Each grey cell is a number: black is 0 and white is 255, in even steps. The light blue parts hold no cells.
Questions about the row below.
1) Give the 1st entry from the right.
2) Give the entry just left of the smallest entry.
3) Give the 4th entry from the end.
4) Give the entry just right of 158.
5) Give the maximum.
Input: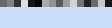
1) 22
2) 22
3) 34
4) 210
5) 224

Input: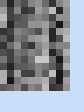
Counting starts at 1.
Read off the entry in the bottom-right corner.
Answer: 146
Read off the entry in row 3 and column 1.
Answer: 188
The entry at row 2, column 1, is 158
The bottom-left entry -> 92
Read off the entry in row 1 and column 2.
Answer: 38
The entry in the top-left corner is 118
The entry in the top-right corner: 158
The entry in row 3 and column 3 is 79
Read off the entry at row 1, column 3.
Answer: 106

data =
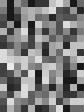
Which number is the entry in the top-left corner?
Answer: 151
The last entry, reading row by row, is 107
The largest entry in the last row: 219
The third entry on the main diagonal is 53
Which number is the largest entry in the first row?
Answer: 219
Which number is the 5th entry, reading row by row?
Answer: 25
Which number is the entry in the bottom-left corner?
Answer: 66
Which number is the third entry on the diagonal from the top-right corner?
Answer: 82
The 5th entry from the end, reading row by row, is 120
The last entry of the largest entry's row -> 25
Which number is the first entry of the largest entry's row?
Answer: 66
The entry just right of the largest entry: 135
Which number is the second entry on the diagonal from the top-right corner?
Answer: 151
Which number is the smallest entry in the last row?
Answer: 25
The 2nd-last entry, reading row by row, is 107
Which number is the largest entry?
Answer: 235
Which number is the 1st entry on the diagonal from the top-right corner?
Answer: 107
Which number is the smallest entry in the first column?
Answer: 53
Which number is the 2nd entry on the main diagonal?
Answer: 25
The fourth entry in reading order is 107
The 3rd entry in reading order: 151

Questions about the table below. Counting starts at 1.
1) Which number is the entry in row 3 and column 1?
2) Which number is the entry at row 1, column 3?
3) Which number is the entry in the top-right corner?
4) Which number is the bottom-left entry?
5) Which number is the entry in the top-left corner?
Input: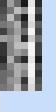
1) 93
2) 106
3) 41
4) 118
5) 65

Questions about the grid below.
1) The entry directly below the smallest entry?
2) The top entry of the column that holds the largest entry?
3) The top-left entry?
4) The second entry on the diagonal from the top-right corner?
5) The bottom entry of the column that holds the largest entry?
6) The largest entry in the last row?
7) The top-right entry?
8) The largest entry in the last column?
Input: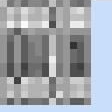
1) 108
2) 108
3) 191
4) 220
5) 93
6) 205
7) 134
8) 191

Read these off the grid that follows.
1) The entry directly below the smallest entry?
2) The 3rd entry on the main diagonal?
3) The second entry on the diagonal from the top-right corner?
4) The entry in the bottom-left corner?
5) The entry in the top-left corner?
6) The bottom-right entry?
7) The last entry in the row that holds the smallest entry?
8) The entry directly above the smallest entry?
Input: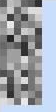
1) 117
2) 131
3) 219
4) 219
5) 92
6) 143
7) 92
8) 188

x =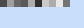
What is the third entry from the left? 104
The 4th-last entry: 201
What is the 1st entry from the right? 116

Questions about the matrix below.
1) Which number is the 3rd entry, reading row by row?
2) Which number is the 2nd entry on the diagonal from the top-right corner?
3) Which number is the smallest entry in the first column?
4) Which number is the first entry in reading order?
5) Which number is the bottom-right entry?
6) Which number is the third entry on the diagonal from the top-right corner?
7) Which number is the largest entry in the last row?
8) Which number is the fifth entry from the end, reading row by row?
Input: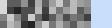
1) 92
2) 92
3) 106
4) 216
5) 146
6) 119
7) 202
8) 174

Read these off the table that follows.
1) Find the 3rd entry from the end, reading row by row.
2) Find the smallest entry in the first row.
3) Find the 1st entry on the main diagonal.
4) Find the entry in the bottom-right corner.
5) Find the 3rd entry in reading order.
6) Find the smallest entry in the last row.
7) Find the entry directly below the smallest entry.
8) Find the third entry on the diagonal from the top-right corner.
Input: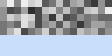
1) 178
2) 58
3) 178
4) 146
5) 134
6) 74
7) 208
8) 134
